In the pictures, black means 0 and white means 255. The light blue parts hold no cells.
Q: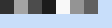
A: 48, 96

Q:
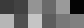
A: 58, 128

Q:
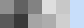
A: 144, 207

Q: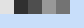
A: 226, 115

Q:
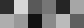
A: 45, 95

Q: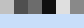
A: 193, 137
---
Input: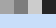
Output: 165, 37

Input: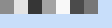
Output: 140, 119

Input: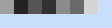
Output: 159, 213

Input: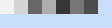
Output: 242, 76

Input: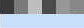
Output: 57, 136

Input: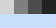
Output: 213, 34

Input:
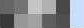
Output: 101, 80

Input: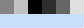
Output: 131, 223
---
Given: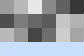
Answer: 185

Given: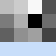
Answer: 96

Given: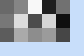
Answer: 92

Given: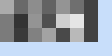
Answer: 123

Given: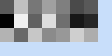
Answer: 179

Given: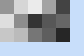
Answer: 199

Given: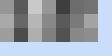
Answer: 157

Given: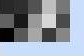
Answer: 3

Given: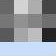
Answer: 89
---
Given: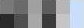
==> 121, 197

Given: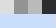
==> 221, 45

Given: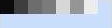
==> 11, 236

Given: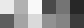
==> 234, 60

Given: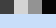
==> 63, 5

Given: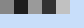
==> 134, 193

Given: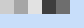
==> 205, 110
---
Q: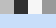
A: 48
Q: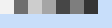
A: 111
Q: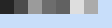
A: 75
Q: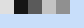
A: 21
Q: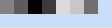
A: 92
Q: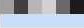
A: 64
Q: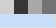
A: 54
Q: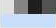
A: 132
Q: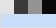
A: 58
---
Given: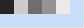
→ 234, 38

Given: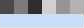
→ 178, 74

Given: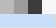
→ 247, 186

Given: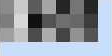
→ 38, 159

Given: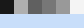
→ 244, 24

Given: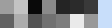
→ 57, 98

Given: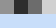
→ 209, 146
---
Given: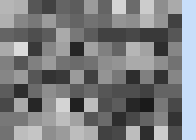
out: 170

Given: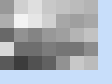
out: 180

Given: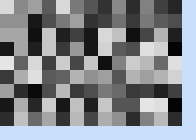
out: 38

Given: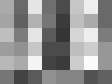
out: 105

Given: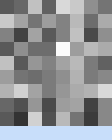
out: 116
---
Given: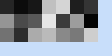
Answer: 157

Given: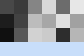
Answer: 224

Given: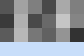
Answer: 197

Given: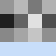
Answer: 225

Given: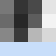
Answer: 93

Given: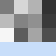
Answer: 144
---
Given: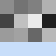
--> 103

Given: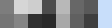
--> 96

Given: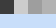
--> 158

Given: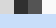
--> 84

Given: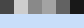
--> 98

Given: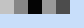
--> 153

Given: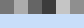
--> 197
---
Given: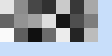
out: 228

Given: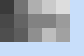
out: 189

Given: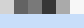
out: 170

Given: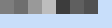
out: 125

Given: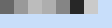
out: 174

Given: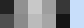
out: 166
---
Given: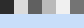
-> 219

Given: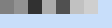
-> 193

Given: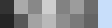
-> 185

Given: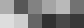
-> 206

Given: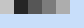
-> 173

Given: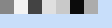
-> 223

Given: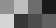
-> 190

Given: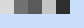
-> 197
